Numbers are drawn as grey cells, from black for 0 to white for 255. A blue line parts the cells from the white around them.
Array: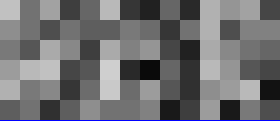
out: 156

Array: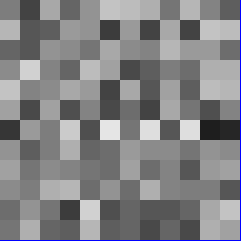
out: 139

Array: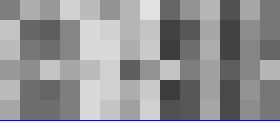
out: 153

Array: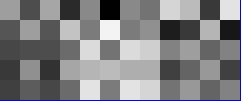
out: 71

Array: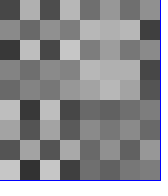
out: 163
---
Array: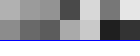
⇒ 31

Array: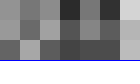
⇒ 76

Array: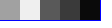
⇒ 58

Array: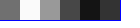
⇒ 20

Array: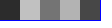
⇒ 179

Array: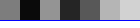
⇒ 181

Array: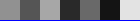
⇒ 20
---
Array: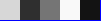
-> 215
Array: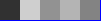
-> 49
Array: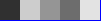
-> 48
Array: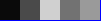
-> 10
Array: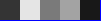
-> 52
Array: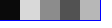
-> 10
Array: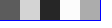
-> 92
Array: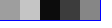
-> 158
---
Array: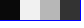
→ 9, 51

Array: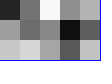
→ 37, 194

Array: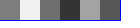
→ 126, 87

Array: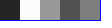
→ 37, 126

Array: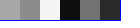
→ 167, 42

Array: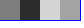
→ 126, 163

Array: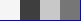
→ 245, 118

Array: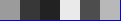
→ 155, 184

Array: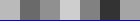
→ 186, 165

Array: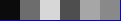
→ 11, 137
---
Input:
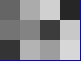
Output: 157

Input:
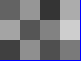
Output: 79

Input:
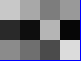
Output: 75

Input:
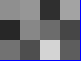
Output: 212

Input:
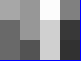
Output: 208

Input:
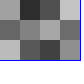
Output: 65

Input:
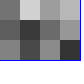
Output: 138

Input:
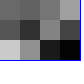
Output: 26
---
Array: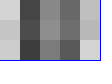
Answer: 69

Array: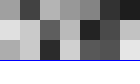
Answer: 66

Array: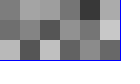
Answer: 164

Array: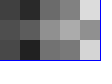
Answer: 41

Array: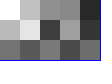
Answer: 192

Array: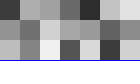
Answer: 174

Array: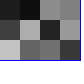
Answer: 15

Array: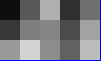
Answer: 89

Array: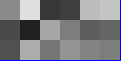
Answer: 224

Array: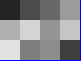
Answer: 75
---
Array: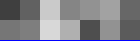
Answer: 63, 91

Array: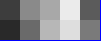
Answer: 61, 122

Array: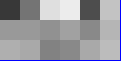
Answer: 56, 188

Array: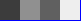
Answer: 60, 238

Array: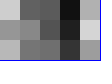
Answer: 206, 157

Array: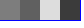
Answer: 125, 59

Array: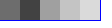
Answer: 109, 218

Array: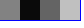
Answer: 130, 192
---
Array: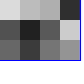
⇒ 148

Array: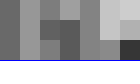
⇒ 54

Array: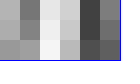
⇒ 95

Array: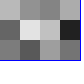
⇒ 116

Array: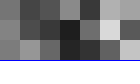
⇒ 196

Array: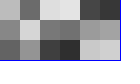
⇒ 208
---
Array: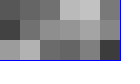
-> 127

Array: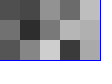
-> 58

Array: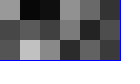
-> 98

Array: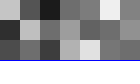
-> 118

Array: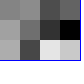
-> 229

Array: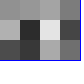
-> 170
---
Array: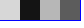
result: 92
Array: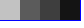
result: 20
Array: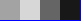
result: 24
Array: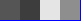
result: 142
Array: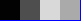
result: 170
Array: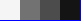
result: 20
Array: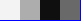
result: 105
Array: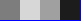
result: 28
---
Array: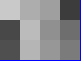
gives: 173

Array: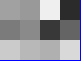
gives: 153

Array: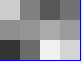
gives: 128

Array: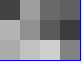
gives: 158

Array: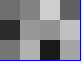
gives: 131

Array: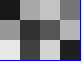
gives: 168

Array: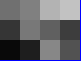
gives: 128

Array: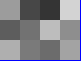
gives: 71
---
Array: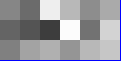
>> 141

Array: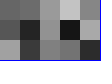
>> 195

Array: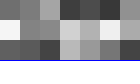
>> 56

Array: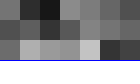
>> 102

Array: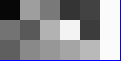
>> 66

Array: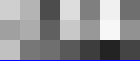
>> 240

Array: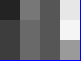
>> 86

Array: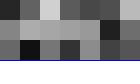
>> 79

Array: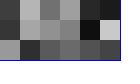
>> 40
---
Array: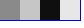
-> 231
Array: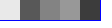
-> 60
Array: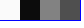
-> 79
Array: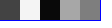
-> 126
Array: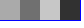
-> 49
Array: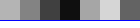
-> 99
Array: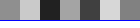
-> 129
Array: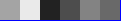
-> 105
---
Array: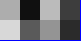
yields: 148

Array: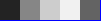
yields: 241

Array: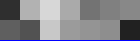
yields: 142

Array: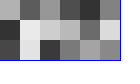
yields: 164

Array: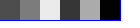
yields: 171

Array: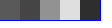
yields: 223

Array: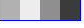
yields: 143

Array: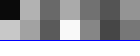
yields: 70
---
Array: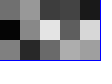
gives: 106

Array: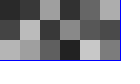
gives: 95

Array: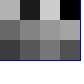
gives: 118

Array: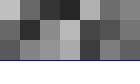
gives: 147

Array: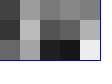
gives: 31

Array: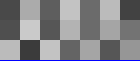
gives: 195

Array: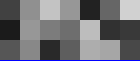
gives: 41
